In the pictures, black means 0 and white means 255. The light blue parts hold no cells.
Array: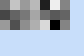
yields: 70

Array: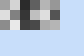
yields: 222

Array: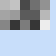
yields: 164

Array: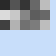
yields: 219

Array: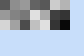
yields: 153

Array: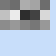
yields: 193

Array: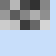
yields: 153

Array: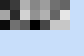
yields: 166

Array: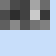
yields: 74

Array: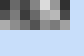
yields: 83
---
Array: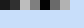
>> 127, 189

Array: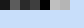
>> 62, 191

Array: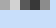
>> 89, 210

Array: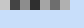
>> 47, 199

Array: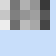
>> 149, 237

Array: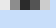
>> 43, 233

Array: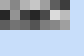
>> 38, 219
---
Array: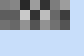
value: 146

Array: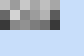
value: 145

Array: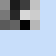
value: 3

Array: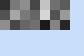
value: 102

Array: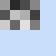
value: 224

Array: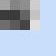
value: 69

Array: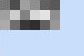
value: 56

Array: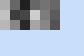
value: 41
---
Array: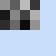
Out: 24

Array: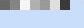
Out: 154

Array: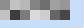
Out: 111

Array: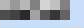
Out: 212

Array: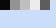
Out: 93

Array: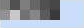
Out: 81

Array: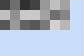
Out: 153

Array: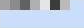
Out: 229

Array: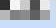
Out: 234
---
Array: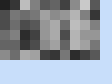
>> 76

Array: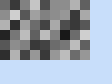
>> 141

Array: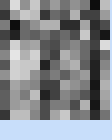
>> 54

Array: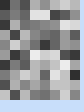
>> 92

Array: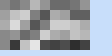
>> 160

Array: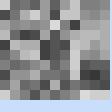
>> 75

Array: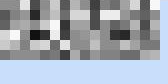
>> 88

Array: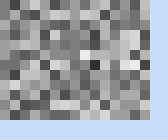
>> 125
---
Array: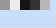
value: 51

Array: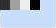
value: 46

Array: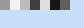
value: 64

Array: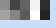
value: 45

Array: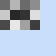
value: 51

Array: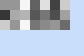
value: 66
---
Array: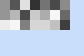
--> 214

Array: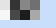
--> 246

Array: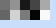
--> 210

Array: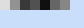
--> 81

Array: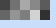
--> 148

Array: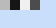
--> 186

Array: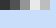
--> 82
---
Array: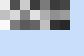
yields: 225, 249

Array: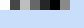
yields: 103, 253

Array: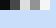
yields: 222, 245

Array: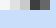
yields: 202, 246

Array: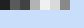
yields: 179, 240

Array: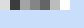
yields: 133, 254
